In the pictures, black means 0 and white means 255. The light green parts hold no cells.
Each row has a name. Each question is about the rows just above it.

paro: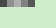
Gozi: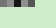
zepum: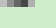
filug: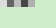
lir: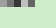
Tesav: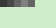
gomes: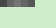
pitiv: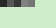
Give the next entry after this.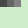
[101]
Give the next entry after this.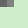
[101]
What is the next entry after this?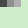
[129]
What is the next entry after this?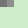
[24]
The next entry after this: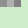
[87]

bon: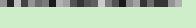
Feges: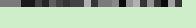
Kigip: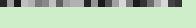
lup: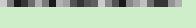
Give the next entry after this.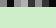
[161]
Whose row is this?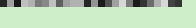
Kigip
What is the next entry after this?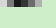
[215]
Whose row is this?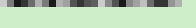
lup

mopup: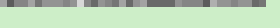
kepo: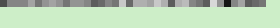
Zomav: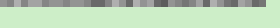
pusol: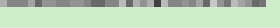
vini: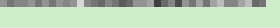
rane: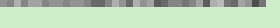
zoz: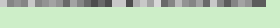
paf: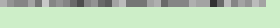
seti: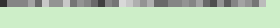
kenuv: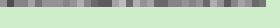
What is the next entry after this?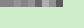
[133]
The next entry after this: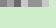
[117]
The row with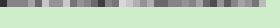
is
seti

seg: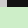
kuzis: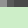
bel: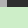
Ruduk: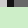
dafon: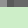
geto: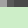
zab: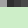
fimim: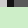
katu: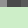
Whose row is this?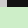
seg
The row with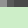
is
kuzis
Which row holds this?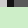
fimim
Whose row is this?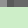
dafon

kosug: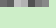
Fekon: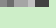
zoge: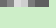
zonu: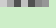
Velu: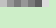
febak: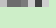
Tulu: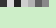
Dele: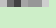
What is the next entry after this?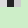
[178]
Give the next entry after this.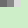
[206]
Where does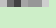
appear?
Dele

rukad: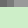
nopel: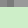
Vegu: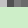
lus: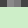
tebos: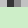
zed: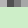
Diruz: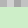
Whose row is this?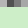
zed
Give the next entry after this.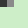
[194]

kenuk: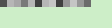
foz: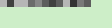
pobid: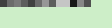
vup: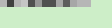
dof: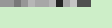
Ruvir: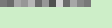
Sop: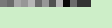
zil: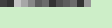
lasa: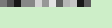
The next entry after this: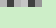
[197]
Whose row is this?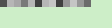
kenuk
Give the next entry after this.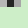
[197]

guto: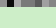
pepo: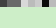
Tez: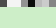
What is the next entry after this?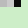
[187]
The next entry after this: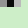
[203]
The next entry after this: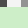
[11]
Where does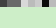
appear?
pepo

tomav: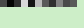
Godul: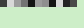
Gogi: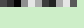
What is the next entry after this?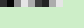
[89]
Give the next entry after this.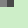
[89]
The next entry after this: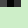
[216]
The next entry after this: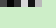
[89]

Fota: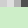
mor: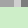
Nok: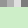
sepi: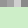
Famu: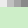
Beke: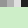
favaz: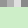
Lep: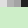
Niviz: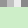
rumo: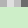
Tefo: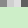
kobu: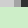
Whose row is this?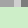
mor
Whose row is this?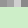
sepi
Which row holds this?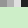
Beke
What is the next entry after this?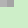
[33]

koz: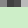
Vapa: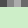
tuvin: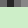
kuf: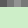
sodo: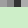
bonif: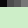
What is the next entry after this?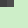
[186]
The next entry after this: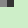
[172]

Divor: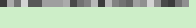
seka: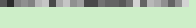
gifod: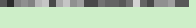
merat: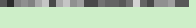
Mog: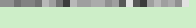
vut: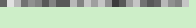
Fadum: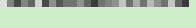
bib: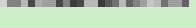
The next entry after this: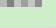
[59]
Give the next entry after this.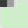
[184]

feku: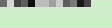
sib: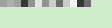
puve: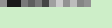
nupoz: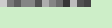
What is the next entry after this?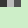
[68]
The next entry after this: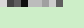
[121]
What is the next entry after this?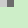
[204]

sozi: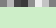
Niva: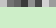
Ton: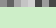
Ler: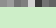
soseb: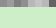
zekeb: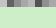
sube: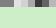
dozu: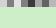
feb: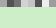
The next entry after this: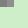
[184]
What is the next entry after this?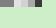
[99]
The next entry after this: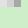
[58]
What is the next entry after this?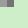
[127]

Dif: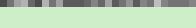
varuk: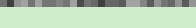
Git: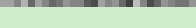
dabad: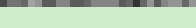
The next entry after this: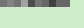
[91]
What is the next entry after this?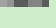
[91]
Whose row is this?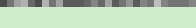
Dif
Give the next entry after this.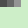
[132]
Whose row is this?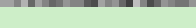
Git
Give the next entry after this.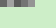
[91]

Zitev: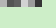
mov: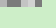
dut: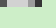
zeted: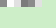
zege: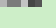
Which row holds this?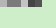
zege
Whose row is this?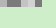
mov
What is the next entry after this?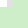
[123]
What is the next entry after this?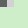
[155]

